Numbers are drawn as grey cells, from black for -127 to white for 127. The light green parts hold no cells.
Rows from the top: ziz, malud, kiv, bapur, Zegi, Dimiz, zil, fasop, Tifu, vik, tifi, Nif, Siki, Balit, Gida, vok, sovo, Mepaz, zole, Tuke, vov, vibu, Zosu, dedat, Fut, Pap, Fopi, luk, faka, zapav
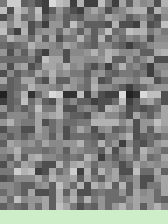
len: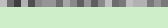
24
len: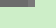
5
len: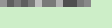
13
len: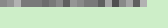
21
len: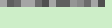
15
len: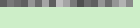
19
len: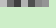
7

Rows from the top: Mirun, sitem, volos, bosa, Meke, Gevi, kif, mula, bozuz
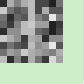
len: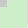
1
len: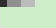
5
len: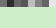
8
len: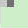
2
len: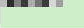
9
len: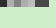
7
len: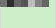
7

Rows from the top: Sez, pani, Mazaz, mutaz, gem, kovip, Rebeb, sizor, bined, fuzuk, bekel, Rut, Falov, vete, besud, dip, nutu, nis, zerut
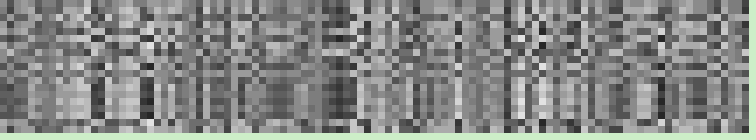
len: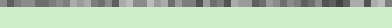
56
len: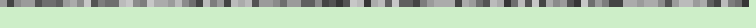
107
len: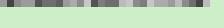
30
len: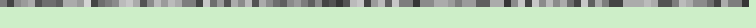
107

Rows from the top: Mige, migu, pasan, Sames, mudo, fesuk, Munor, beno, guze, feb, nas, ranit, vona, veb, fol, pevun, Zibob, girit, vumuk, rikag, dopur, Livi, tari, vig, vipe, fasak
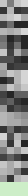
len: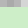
4
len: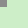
1
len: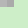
2
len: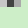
3

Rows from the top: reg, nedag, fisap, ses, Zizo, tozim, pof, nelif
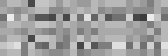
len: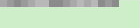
17
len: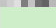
8
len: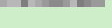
15
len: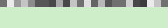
24
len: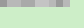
10
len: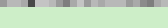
24
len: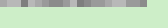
21

